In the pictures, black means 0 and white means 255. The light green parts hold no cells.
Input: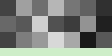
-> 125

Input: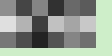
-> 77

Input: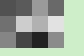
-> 68

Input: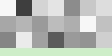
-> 234

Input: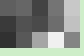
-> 87

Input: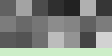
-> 83

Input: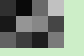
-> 61

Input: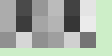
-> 214
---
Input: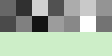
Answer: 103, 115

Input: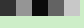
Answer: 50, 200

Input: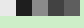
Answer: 233, 94

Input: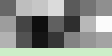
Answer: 103, 163

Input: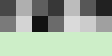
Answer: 71, 160

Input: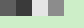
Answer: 94, 140
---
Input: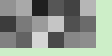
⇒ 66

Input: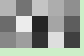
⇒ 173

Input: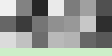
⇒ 160

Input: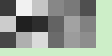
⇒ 121

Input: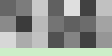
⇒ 65

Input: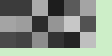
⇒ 90
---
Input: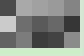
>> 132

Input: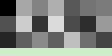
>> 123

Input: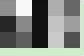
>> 103

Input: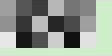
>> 132

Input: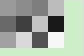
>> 188

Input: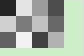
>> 77

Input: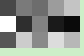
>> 196
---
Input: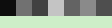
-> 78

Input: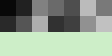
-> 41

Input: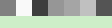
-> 128

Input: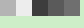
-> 111

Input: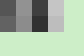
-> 85

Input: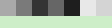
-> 102
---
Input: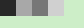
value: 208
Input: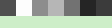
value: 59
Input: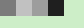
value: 31
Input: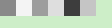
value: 197
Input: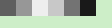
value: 25
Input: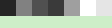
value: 229
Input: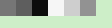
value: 146
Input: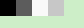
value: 199
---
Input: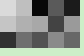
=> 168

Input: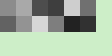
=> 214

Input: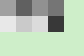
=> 219

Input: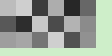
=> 200

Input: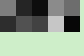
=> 66

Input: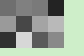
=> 165

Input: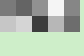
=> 60

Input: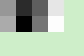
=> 117

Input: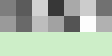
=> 189
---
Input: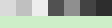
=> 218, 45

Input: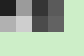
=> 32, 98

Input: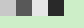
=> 200, 41

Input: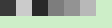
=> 57, 184

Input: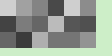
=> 207, 147

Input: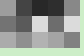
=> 157, 129
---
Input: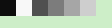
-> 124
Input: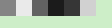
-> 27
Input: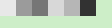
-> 216
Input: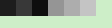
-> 149
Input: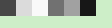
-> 113
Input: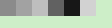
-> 97
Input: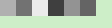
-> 63
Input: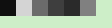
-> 62
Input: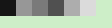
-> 80
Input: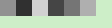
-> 69
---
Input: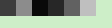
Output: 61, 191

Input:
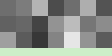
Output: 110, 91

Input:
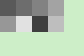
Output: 89, 190

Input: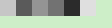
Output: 198, 223

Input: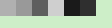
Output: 176, 47

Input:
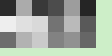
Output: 43, 102

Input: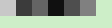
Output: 200, 128
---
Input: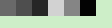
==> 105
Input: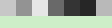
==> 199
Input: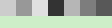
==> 204
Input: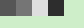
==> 86
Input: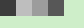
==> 60
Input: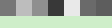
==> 119
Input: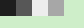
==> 30
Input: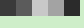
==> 58
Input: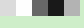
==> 219
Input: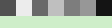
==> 81
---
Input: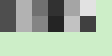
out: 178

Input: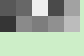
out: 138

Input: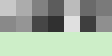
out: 149

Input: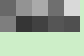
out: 53

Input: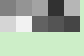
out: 242

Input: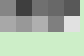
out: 152

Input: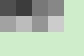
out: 188
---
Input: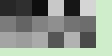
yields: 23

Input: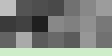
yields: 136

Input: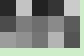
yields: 54

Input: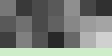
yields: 69

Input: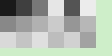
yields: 84

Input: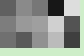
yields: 23

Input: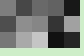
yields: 98

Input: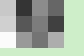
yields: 140

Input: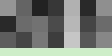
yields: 41

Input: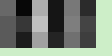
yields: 120
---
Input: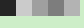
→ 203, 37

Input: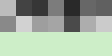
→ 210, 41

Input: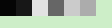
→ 226, 5

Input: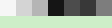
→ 246, 21

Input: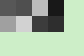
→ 210, 24

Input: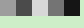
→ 215, 21

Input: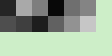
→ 198, 8
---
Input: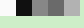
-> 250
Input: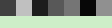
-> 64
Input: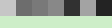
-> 198
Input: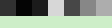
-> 49
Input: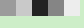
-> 155
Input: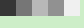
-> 54
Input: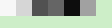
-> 247
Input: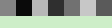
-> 132
